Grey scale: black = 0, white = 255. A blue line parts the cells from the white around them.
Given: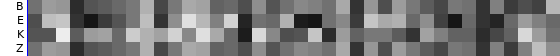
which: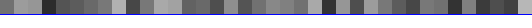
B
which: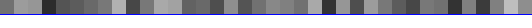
Z

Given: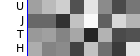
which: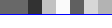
J
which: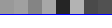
T
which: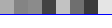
H
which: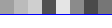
U

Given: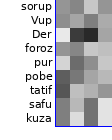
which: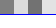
kuza
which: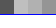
tatif
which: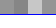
sorup
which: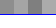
Vup
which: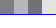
safu

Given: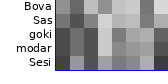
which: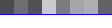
goki
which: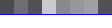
modar
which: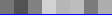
Sas
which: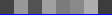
Sesi

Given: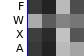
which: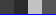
X
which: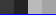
A

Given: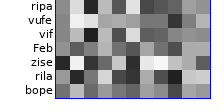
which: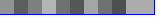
Feb
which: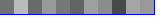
bope
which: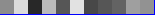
ripa
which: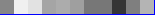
vufe

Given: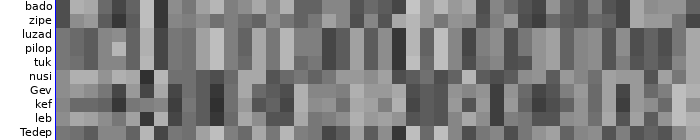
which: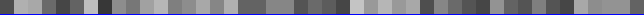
bado
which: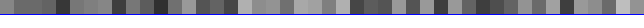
kef
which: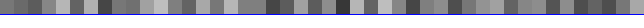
pilop

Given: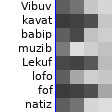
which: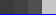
kavat
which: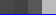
Lekuf

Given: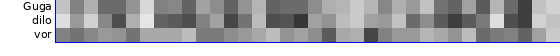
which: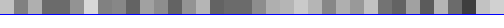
Guga
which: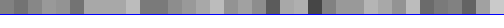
vor
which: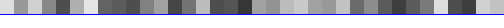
dilo

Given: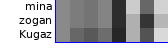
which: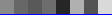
Kugaz
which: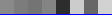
mina
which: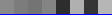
zogan

